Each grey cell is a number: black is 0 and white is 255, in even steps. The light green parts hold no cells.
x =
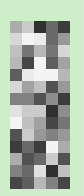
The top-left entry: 172
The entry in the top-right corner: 60
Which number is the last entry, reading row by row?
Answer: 70
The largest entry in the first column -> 244
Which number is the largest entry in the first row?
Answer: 203
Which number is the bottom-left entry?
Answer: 70
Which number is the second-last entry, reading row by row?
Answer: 129
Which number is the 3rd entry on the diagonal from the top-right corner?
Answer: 183
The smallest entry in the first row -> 48
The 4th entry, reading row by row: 105
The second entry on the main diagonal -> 244

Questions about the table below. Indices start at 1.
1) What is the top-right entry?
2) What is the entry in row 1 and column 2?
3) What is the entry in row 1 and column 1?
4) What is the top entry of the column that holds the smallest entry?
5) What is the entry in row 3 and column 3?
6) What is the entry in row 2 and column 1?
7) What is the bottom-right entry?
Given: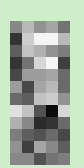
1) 115
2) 185
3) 136
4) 165
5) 176
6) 52
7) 125
